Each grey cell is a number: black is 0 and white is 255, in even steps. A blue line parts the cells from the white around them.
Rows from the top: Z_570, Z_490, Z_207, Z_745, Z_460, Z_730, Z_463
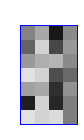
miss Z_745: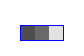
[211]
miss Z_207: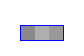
[181]
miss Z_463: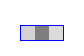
[225]
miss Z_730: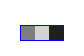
[39]
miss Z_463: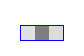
[211]
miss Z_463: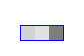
[219]
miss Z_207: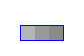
[174]

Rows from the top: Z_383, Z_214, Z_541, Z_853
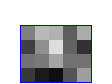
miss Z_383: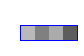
[177]
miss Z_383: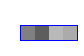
[177]
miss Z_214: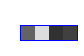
[143]
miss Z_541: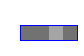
[121]

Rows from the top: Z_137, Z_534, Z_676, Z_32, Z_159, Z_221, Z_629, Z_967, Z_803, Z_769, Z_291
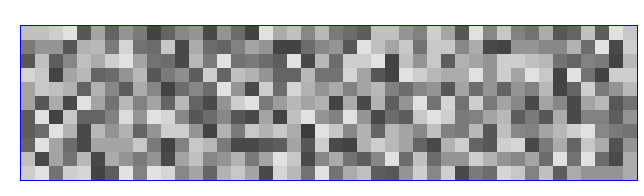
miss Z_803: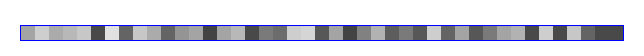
[81]
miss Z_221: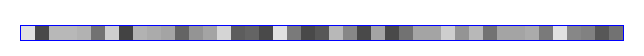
[156]
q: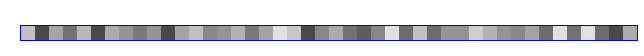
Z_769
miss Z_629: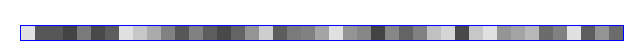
[219]
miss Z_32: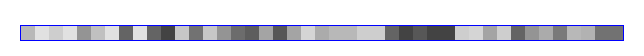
[142]

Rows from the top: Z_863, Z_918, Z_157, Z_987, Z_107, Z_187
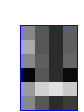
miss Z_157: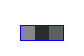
[102]
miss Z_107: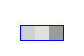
[202]
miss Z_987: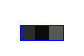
[5]

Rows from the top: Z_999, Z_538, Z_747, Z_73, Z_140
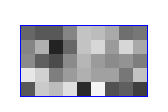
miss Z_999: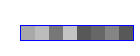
[111]
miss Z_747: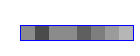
[147]
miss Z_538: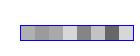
[35]

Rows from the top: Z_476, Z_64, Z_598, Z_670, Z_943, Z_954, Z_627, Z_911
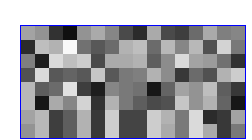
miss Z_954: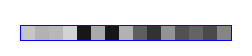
[121]
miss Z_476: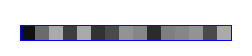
[163]
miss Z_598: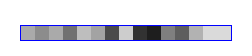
[155]

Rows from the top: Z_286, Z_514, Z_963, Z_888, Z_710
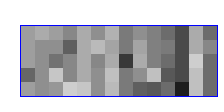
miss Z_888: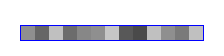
[171]
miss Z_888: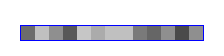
[135]
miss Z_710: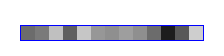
[186]
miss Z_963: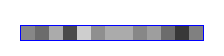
[114]
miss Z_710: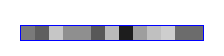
[151]
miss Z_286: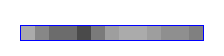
[178]

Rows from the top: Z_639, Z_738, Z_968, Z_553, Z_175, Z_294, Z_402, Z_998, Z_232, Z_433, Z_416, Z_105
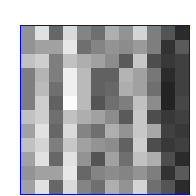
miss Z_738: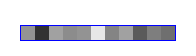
[154]
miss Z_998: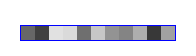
[168]
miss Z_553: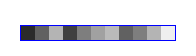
[119]

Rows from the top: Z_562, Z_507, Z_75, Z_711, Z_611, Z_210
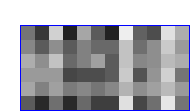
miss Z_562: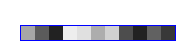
[117]
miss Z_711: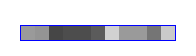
[83]
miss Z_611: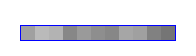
[123]
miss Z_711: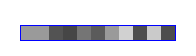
[148]
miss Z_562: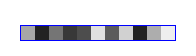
[97]

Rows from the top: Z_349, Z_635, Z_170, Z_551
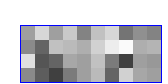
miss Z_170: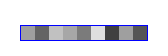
[152]
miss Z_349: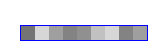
[201]
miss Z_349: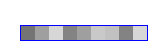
[144]
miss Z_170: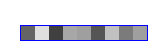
[152]
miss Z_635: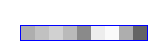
[180]

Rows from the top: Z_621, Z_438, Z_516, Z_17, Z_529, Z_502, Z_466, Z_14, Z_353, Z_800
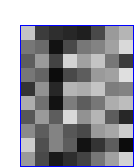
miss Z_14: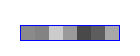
[87]
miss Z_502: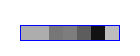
[112]
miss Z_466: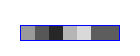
[146]
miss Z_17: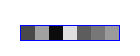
[100]
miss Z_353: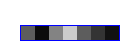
[79]
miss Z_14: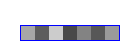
[138]

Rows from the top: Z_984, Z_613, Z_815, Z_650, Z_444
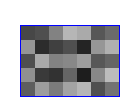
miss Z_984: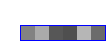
[71]
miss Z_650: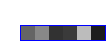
[144]
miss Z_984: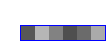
[71]

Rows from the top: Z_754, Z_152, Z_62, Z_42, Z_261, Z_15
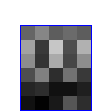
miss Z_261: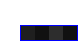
[37]
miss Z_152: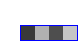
[162]
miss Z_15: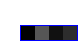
[25]

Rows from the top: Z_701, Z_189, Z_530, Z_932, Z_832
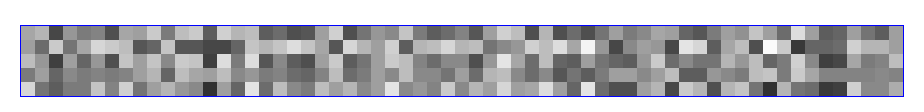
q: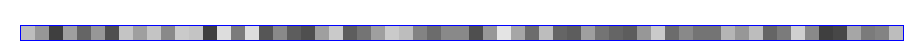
Z_530
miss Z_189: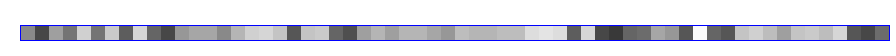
[244]
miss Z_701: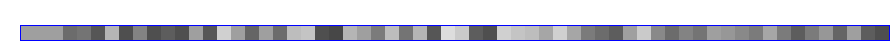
[145]
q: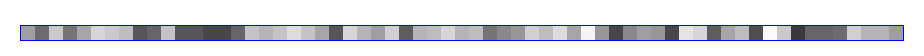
Z_189
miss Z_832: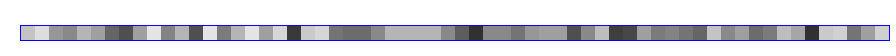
[173]

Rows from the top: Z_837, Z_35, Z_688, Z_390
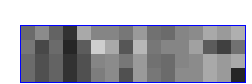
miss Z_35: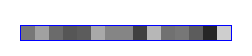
[72]
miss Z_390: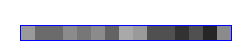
[125]
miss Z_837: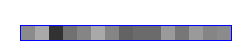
[175]
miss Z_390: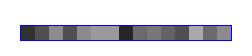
[125]

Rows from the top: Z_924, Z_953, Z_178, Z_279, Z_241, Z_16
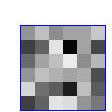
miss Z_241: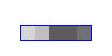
[29]
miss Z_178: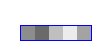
[183]
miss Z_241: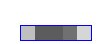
[29]
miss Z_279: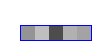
[171]

